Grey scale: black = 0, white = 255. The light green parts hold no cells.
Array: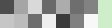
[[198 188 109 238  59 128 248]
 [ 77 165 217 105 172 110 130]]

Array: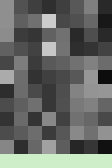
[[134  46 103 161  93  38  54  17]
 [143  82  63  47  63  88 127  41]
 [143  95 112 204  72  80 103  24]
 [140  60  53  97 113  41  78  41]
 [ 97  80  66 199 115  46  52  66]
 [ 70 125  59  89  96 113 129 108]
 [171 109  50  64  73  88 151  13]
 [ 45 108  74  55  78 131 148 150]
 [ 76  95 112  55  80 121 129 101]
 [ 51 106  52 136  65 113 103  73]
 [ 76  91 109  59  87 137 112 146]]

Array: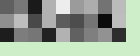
[[ 29 125 118  34 178  97 127 146  45]
 [ 96 120  26 177 237 155 173 115 187]
 [143 190  73 177  92  77 117  11 189]]

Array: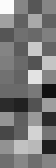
[[110 135 109 132]
 [251 133  86 133]
 [160  97 169  97]
 [ 85 112 105 128]
 [132  92 202 100]
 [126 106  83 196]
 [113  99 227 133]
 [106 106 121  17]
 [ 43  33  82 158]
 [149  95 154  42]
 [ 71  97 211 117]
 [146 193 185  31]]

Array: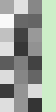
[[222 149  52]
 [167 225 135]
 [249 104 101]
 [193  66 153]
 [225  55 146]
 [ 92 127  66]
 [220 134 101]
 [ 59 148 220]]

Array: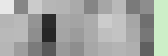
[[182 158 123  89 154 142 167 176 180 175  96]
 [232 134 203 182 180 170 133 166 185 122 141]
 [181 185 148  44 167 164 172 204 195 166 111]
 [185 186 142  38 165 156 171 191 195 170 119]]
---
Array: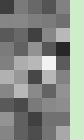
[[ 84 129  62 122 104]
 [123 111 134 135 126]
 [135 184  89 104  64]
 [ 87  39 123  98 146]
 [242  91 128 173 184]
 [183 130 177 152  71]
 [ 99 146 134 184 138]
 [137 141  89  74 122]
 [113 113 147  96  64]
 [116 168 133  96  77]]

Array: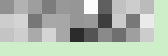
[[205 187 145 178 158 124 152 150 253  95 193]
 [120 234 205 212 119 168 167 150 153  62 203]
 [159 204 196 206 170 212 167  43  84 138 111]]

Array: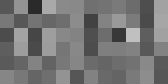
[[ 78 162  87 147  42 169 138 137 112 115 122 108]
 [ 75 166 120  87 116 103 110 140  66 131 153 123]
 [ 94 161  76 163  70 158 136 131  79 109  56 192]
 [ 88 130  94 157  74 157 118 136  77 127 126 130]
 [137  89  90 101 131  99 120 134 107 101 109 114]
 [141  86 134 120 101 111 147  86 130 105 100 122]]

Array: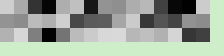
[[  1 204 206 170  51   5 174 192  22 147 143 173 184  65   7]
 [146 140 147 140 187 175 207  72  91  93 166 203  55  85  68]
 [ 54  64 178 215 127   2 116 187 203 216 217 183 191 177 213]]

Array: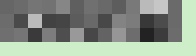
[[198 106 102 107 117 114 134  95 112 105  93 121 186]
 [ 76 106 108  74 187  66  69  92 105  72 131 124  56]
 [ 60 108 111 117  58 125  78 153  71  99 150 109  34]]

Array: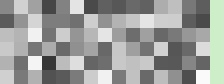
[[120  93 136 209 161  70 130 228  74  96  87 105  97 173 191]
 [ 93  74  91 147 213 125 125 112 206 145 179 197 229 206 205]
 [151 168 190 180 241 116 205 149 183 229 157 109 160 104 121]
 [105 220 201 177 118 172 105 144 164 104 199 159 115 210  86]
 [134 100 178 112 244  55 188 222 101 110 200 192 201  89  88]
 [ 78 250 208 122 177  82  90 123 204 241 122 193 105 189 144]]

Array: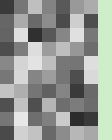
[[153 172  58 118 191 131  89]
 [206  78 102 171 105 141  75]
 [224 119 100 223  48  88 134]
 [151 109  77 125 221 156 190]
 [117 222 136 212 227 190 119]
 [ 78 217 119 215 133 157 117]
 [ 58 106 195 174 117  97 133]
 [124 108  80 194  79 181 110]
 [ 44  57 118 231 110 128 202]
 [183 168  74 209 194 105 140]]

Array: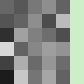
[[142  98 103  87 120]
 [ 77 187  84  99 142]
 [110  78  47 161 128]
 [158 147 215  99 135]
 [150 108  65 174 106]
 [166  98  28 199 117]]

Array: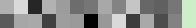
[[ 96 118 176 217  38 178 156 109 118 168 131 197 103]
 [ 76 130  90 167 169  64 158 154   2 152 217  60 169]]
